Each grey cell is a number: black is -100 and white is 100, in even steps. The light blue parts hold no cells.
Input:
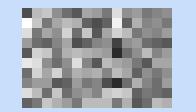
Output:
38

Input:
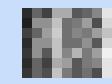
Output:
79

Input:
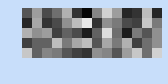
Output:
64

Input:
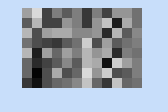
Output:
-11

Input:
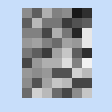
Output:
55
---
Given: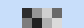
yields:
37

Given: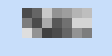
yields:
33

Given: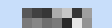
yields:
-13

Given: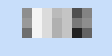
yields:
72

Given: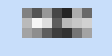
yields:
74

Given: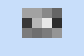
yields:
82

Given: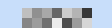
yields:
-12

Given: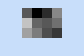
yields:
-31
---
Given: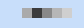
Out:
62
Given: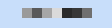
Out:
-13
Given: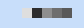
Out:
-30
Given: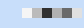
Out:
76
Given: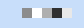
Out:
82
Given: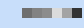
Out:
-60
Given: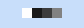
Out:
1
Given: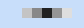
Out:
74
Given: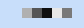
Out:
-5
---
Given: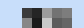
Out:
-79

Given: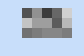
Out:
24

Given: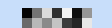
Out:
44

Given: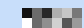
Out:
-16

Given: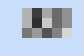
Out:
-63

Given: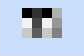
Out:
-45

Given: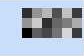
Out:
59

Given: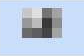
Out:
46
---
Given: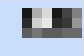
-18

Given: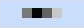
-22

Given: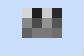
-4

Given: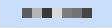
-10

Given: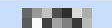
-56

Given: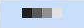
13

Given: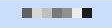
86
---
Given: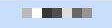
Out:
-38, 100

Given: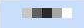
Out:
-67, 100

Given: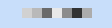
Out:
82, 82

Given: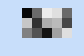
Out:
36, 85

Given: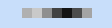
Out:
-48, 58

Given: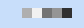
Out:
-9, 89

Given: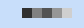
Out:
-35, 62
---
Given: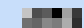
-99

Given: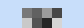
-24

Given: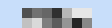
43

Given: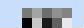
-14

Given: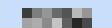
-34

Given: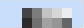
52

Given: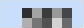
-54

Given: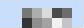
71

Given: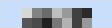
20
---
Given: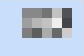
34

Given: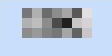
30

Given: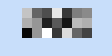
72

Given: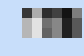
6

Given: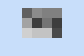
53

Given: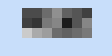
-24

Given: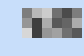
26

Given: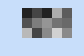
8

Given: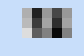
1
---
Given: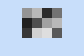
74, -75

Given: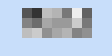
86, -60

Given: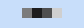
62, -77

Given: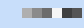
92, -50

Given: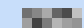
51, -48

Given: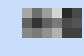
66, -67

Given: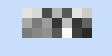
96, -68

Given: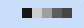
61, -83
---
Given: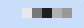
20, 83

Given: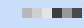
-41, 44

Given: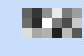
23, 74

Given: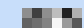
38, -23

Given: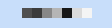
91, -38

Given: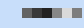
-2, -22

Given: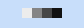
-87, 85

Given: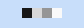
95, -82

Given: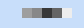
86, 24
